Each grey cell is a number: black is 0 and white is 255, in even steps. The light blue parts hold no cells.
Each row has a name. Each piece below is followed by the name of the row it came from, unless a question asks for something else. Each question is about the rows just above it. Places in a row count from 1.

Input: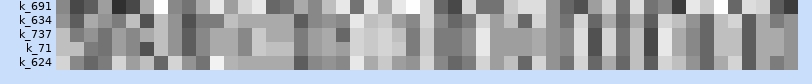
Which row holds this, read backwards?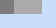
k_737
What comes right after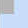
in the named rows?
[170]
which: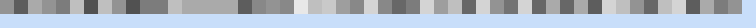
k_634
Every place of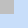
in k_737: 1 8 25 42 48 49
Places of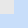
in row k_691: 12 15 21 23 25 46

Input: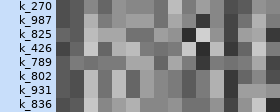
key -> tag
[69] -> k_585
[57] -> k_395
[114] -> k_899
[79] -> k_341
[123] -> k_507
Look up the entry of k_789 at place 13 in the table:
k_899
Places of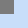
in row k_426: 7 9 16
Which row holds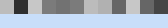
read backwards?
k_426
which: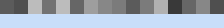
k_802
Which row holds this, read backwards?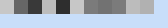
k_426
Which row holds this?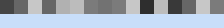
k_426
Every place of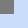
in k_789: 2 4 5 10 12 14

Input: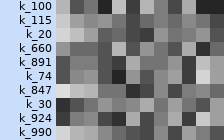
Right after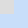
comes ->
[191]
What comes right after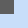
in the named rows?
[106]
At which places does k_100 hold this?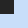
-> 4 11 12

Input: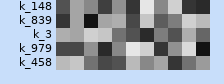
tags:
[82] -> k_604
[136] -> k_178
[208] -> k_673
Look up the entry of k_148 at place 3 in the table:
k_178
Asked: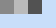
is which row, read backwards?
k_458
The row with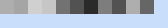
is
k_3
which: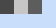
k_839
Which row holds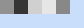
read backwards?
k_979
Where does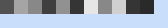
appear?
k_148

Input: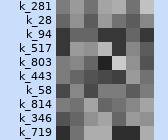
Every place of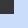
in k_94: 1 4 5 7
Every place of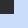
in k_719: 1 5 6

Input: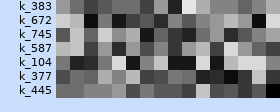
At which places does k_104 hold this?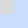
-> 5 11 14 15
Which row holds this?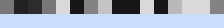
k_104
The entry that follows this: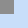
[174]
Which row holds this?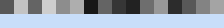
k_745

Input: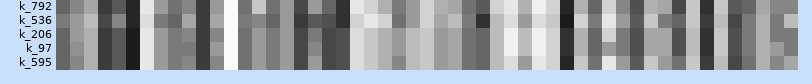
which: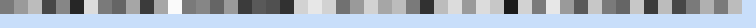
k_536
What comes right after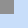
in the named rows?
[176]

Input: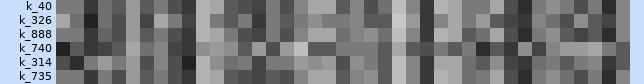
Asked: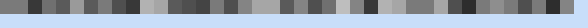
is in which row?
k_40
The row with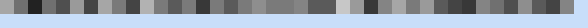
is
k_326
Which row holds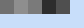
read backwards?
k_735
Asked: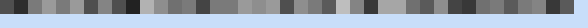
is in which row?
k_314
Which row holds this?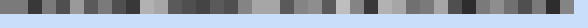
k_735
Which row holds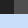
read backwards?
k_314
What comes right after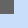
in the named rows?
[79]

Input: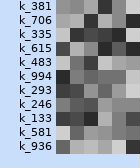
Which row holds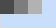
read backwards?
k_133
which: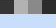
k_706
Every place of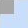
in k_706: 1

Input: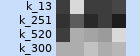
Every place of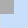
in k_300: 1 2 4
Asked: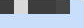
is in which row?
k_13
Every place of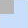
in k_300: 5
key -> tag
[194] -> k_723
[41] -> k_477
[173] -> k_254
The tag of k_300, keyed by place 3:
k_723
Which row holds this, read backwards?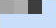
k_520
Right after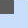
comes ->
[41]
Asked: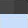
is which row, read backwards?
k_13

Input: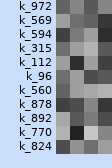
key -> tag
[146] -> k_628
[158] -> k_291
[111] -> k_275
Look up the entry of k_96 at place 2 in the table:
k_291
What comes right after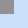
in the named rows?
[111]
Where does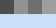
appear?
k_824
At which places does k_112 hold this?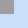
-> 1 3
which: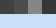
k_878

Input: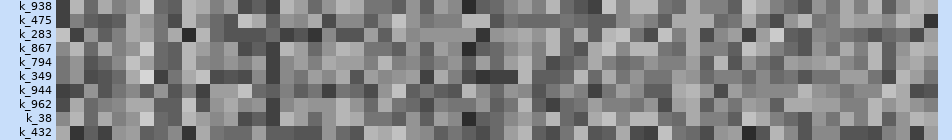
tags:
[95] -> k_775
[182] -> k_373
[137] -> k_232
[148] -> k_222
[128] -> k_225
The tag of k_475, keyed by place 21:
k_232
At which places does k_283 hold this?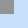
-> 3 27 28 29 30 32 35
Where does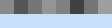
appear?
k_944

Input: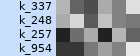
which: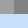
k_954
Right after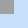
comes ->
[130]
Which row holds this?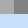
k_337
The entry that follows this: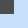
[171]
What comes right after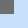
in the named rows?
[171]
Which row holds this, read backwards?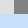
k_337

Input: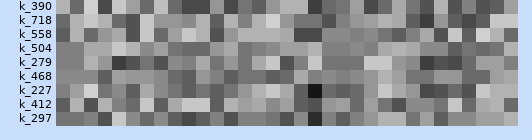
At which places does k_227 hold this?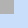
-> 15 32 33
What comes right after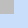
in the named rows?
[106]

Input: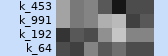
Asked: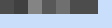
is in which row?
k_64
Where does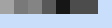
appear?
k_453

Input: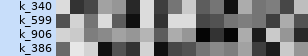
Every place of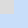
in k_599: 4 7 9 10
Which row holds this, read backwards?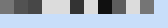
k_599
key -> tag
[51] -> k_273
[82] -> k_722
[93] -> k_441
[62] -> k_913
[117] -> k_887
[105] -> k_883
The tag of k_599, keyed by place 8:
k_273
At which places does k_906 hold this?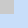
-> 2 16
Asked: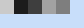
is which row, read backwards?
k_386
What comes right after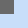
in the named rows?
[231]

